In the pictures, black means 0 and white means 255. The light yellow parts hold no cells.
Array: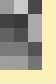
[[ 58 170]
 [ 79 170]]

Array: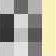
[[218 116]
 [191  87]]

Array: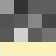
[[ 91 135]
 [207  93]]

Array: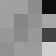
[[134 146]
 [138 152]]

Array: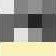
[[ 95  37]
 [225 145]]

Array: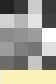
[[182 227]
 [146 156]]
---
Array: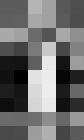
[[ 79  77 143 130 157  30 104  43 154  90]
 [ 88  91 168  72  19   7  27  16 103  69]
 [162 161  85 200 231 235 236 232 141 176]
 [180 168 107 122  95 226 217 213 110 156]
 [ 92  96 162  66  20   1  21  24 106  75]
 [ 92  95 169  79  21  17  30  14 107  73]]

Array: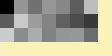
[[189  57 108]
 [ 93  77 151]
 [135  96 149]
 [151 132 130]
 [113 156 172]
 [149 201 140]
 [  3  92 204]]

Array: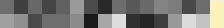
[[108 194]
 [ 72 219]
 [124 153]
 [132  62]
 [105  37]
 [ 88  48]
 [109 221]
 [ 41 166]
 [ 76  26]
 [155 139]
 [ 97 110]
 [ 68 110]
 [104  74]
 [ 64 144]
 [110 160]]

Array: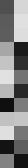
[[214 224 221  27  47 115  40 124 197 117  94  18]
 [ 80  91  93 167 196 225 184  15 193 223  19 131]]

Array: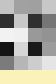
[[199 118 147 156 229]
 [160  47 153  25 205]
 [161 200 240 214 182]
 [196  47 242  20 123]]

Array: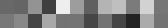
[[118 115]
 [210 171]
 [123  35]
 [191  69]
 [180 115]
 [ 96  70]
 [157 116]
 [238 115]
 [ 63 168]
 [147  68]
 [101 136]
 [104 120]]

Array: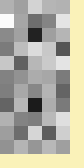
[[178 228 181  85 228 123 100 122 223 207 159]
 [181 132 159 200 202 167 180 173 185  93 184]
 [211 110  34 220 183 172 135  27 126 214 150]
 [160 166 161 189  97 146 168 183 131 109 180]
 [177 251 138 123 199 130 126 100 178 158 146]]

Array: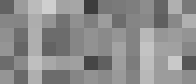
[[121 176 148 135  86 141]
 [176 136 156 161 201 156]
 [101  95 150 162 156 156]
 [141 136 184 195 190 184]
 [126 133 131 131 124 131]
 [122 109 149 163 158 154]
 [119 157 138 138  96 138]
 [ 60 127 146 146  70 146]
 [166 144 134 134 160 134]
 [163 114 108 108 157 108]
 [207 148 108  99 168 108]
 [187 173 175 175 191 175]
 [156 133 110 101 138 106]
 [ 98 134 144 149 108 149]]
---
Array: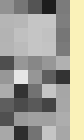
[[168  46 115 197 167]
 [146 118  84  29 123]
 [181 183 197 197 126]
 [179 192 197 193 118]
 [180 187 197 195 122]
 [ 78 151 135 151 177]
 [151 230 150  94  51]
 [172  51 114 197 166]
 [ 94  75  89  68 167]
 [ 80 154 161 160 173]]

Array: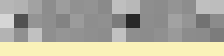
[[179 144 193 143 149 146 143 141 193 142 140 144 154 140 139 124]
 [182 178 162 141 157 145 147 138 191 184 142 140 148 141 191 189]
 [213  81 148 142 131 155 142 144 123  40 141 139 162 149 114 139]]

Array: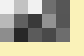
[[141  39  91  73 109]
 [242 194 241 111  86]
 [185  96  57 146  85]]

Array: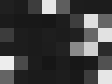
[[100  30  27  27  29  25  61 230]
 [ 32  28  61 231  94  29  28  28]
 [ 27  24  24  23  29  62 224 102]
 [ 60  29  27  30  28  32 103 226]
 [ 30  29  27  29  34 138 208  42]
 [237  74  28  22  28  23  26  81]]

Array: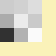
[[ 49 178 250]
 [204 209 221]
 [171 235 202]]

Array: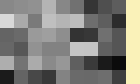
[[ 27 100  72  56 131 106 105 110  62]
 [136 141 145 180 135 113  53  79  93]
 [216 170 122 191 180 189 110  94  44]
 [100 106 154 159 142  51  55 112  85]
 [103  87 146 130 130 197 196  96  85]
 [174 115 171 138 151  95  58  26  11]]

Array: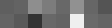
[[100  89  51 104  99 239 106 100]
 [ 95  99 142 124 104 145 102  84]]

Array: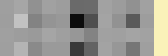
[[159 180 138 154 154  57  99 163 151 118 159]
 [159 166 145 161 157 106 107 162 156 145 161]
 [158 194 131 148 152  12  79 164 146  90 157]
 [160 157 154 165 159 151 131 161 160 164 162]]
